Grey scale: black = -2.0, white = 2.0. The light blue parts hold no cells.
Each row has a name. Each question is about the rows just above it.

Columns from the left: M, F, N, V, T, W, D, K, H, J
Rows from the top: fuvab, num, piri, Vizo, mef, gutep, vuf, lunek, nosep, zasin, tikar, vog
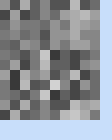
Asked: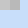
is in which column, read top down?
T
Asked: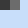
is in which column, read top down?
F
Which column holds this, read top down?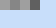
H
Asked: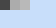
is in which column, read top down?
N
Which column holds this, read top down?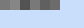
V
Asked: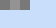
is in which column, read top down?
D

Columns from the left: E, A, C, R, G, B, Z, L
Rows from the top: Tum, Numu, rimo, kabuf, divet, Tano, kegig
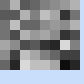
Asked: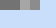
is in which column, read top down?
E
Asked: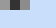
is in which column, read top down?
Z
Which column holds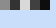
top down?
Z
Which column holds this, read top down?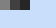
L
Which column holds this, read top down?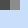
A
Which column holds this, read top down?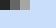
B

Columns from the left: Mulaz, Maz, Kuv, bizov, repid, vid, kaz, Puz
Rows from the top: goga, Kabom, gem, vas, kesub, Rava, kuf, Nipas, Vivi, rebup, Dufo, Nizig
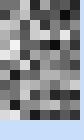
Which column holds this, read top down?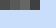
Kuv
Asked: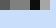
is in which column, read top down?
vid

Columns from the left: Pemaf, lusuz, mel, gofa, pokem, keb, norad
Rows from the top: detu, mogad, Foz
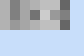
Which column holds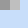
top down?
keb
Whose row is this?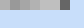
Foz
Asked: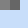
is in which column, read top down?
norad
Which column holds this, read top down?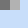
gofa

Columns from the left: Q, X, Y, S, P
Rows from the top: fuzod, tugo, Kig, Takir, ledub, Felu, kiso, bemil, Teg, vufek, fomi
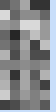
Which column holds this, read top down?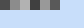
P
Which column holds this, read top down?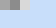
Y
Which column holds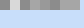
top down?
Y
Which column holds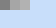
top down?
Q

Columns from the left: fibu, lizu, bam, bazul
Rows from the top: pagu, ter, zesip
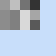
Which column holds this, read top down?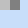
lizu
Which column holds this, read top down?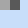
bazul
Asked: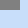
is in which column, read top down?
lizu

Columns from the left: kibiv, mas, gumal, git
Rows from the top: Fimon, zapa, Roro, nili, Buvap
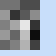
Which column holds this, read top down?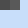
gumal
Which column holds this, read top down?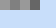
kibiv
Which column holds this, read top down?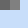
mas
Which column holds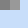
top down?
kibiv
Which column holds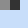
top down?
git

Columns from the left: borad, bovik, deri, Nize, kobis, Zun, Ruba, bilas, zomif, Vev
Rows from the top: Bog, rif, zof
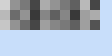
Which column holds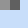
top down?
Zun
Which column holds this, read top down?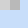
borad
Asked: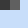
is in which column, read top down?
bilas
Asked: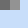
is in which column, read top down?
bovik

